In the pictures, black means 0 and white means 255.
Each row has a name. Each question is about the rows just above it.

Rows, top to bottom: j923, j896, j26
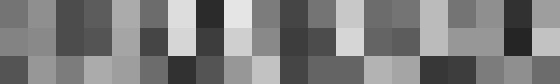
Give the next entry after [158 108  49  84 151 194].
[69]
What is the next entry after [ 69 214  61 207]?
[137]

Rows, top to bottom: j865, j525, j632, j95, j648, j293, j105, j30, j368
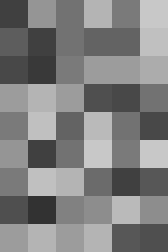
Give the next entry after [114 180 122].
[200]
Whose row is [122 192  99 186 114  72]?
j648
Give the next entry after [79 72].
[114]
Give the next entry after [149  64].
[114]

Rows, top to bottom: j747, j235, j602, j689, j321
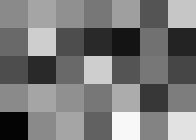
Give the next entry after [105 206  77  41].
[20]
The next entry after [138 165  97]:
[248]
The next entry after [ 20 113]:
[35]
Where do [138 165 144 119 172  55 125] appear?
j689

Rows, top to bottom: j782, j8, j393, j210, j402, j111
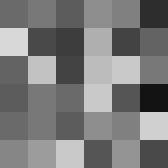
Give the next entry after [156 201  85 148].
[73]
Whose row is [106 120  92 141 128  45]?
j782
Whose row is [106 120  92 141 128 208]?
j402
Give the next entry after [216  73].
[61]

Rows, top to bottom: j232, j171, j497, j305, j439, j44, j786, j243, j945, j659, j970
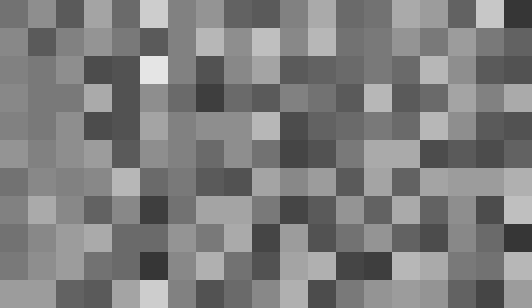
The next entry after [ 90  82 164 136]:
[156]
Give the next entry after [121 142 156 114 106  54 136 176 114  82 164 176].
[69]
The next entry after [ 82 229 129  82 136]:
[164]
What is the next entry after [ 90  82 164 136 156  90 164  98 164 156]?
[156]
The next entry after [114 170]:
[156]
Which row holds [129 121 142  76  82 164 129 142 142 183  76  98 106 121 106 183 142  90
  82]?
j439
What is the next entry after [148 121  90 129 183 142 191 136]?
[183]

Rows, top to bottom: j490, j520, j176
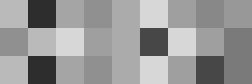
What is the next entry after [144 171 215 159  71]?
[122]
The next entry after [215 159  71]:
[122]
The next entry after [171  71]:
[215]
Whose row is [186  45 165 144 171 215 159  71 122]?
j176

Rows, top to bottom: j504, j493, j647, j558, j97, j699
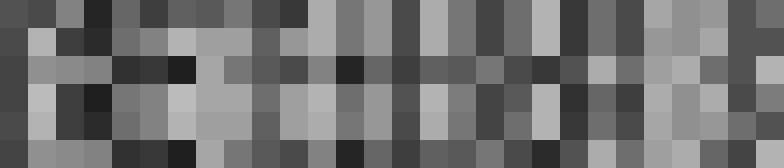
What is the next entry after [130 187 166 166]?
[110]
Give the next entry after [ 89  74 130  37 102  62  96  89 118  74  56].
[82]
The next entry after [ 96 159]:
[172]
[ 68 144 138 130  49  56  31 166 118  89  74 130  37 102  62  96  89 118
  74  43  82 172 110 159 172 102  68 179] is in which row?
j699
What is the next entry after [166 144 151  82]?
[110]
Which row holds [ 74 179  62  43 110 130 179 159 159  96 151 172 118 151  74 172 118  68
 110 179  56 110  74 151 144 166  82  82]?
j493

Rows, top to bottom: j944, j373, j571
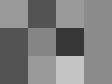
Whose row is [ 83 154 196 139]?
j571
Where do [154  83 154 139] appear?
j944
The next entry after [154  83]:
[154]

